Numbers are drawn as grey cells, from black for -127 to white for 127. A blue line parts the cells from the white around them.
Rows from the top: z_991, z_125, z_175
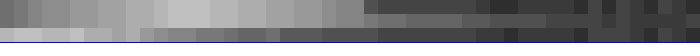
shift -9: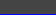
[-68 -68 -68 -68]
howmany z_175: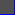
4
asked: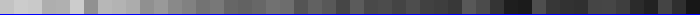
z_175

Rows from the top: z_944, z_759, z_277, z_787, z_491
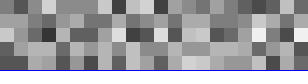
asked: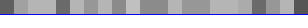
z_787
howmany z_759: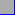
6
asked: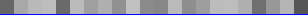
z_787
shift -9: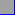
[24]

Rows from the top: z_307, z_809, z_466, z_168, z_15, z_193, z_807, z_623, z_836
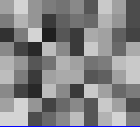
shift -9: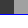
[-78  24]
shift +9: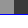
[ 30 -60]
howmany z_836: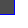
1
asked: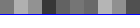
z_809
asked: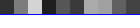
z_466

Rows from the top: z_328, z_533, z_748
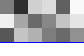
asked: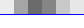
z_533
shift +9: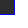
[-73]

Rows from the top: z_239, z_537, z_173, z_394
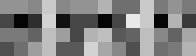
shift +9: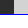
[-72  92]
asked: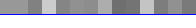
z_239
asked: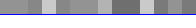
z_239
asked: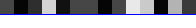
z_537

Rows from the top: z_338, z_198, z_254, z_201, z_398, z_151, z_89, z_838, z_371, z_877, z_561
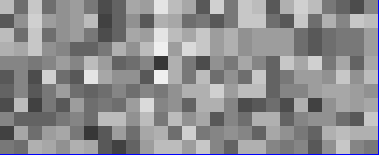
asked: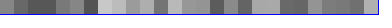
z_371
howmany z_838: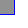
2
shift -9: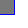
[-16]
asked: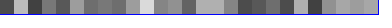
z_838

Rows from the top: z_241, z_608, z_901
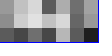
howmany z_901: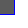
2
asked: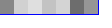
z_608
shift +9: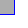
[54]
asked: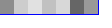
z_608

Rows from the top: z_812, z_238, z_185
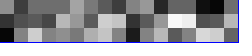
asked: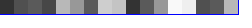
z_238
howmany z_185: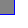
5
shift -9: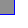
[6]
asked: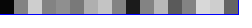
z_185

